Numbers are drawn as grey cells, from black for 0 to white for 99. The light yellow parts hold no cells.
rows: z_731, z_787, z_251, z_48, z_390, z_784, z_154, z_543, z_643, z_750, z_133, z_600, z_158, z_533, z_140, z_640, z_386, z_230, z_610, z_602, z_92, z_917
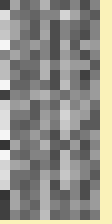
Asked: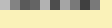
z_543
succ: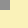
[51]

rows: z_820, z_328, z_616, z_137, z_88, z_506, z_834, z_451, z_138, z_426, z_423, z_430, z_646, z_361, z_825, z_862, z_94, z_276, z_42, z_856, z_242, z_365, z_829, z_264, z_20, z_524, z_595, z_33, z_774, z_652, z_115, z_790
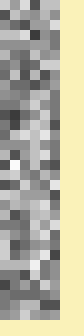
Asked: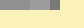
z_88
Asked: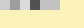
z_820
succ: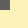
[42]
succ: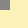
[47]
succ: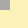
[75]

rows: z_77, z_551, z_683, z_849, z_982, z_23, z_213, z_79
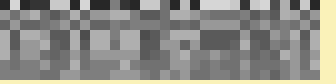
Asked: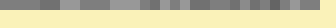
z_79
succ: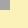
[39]
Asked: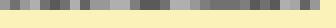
z_551
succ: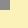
[44]

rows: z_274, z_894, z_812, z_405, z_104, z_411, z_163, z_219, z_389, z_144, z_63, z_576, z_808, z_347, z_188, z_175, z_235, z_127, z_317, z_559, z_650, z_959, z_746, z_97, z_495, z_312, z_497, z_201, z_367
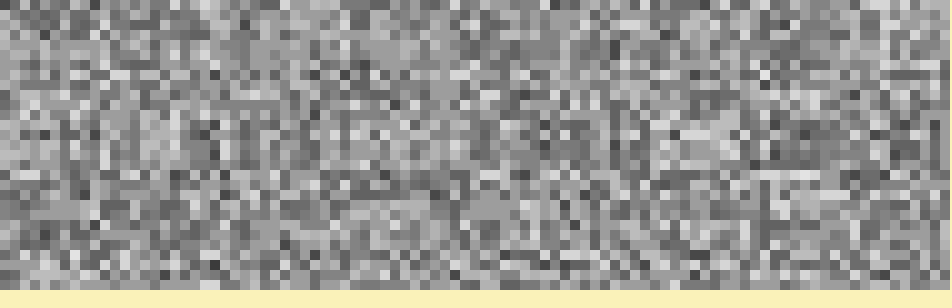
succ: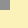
[78]
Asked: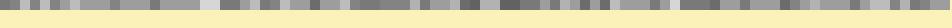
z_367
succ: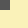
[42]
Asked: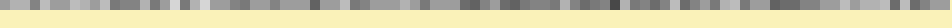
z_411
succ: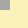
[42]
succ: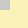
[73]

